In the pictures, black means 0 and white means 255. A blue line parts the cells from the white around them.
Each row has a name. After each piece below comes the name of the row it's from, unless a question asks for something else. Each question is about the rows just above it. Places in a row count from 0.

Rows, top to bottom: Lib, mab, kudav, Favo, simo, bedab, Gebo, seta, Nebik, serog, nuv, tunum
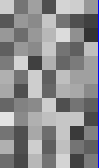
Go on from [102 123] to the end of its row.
[160]
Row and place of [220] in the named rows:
kudav, 4
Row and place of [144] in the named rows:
kudav, 5
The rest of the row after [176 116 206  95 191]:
[160 160]
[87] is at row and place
mab, 0
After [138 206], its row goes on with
[ 79 116  95]

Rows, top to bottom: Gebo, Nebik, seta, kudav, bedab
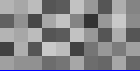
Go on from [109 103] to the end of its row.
[167 103]
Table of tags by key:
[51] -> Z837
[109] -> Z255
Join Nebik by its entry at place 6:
Z837

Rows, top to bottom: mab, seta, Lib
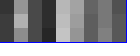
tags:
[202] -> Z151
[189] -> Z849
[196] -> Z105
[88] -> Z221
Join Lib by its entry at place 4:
Z105
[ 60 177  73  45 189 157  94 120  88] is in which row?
seta
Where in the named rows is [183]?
mab, 4
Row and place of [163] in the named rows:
mab, 5
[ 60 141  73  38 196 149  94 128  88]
Lib
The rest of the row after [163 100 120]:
[81]

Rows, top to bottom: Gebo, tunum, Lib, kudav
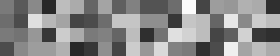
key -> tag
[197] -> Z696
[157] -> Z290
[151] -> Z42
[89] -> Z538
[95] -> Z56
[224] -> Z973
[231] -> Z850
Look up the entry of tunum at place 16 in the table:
Z850
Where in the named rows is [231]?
tunum, 16
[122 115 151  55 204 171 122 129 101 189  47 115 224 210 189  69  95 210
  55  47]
Lib
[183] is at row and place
tunum, 3

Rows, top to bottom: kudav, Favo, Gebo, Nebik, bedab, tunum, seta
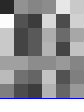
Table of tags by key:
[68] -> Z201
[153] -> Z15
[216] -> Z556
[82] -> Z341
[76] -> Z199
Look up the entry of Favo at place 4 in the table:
Z199
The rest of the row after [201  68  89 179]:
[ 68 195]
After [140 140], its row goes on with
[153 133]
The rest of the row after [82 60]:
[216  76 209]
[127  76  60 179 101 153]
seta

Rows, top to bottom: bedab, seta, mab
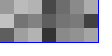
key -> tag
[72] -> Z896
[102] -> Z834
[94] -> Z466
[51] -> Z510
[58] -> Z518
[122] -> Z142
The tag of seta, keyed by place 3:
Z466
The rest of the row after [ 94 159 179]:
[ 51 138 146 165]
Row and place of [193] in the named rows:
seta, 0
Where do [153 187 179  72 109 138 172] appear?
bedab
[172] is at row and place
bedab, 6

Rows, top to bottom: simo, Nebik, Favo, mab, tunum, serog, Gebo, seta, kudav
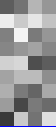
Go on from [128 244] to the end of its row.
[122 150]
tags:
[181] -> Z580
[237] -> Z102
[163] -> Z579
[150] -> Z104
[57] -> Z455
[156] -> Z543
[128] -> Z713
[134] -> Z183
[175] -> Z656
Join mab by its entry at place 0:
Z183

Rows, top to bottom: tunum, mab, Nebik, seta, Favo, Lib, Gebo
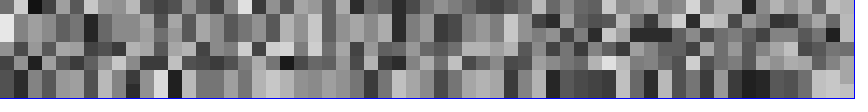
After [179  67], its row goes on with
[138 125 206  67 206 212 125 206 111 166  67 152  96 104 152 104  88 111
 179 179 159 179  88 138  67 117  59 131  96  59 159 131  96  96  67 166
 111 152  88 131 166 192  74  88 117 111]
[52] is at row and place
mab, 55

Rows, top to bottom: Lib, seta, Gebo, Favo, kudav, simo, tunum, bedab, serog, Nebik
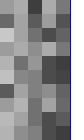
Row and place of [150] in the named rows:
kudav, 2
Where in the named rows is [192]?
simo, 0
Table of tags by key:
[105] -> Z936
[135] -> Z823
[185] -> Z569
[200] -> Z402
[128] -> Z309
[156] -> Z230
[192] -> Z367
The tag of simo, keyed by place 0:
Z367

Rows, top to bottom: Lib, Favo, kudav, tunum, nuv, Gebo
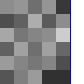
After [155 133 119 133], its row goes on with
[78]
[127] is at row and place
Gebo, 1
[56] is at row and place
Lib, 4

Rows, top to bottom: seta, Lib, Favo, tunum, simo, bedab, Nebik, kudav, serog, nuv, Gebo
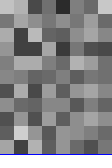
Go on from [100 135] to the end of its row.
[135  88 127 100]
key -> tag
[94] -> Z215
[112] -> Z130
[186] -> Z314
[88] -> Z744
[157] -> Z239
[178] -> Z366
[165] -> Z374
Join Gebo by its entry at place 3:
Z215
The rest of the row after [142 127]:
[106]

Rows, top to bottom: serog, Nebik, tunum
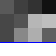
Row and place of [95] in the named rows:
tunum, 3
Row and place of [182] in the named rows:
Nebik, 2
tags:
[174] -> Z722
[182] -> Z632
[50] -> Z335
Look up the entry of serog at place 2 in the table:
Z335
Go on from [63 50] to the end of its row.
[17]
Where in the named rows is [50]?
serog, 2
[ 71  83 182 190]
Nebik

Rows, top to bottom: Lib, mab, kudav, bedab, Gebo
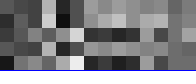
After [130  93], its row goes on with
[143 213  51  59  38  51 156  72 115 163]
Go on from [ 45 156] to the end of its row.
[ 72 109 109]
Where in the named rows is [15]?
mab, 4
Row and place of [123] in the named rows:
Lib, 13
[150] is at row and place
bedab, 6

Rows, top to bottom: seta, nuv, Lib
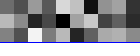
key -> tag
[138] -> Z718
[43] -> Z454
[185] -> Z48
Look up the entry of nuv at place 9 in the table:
Z454
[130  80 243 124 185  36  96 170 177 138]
Lib
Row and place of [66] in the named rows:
nuv, 7
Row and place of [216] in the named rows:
seta, 4
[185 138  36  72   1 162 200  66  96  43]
nuv
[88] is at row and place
seta, 3
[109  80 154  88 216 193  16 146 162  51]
seta

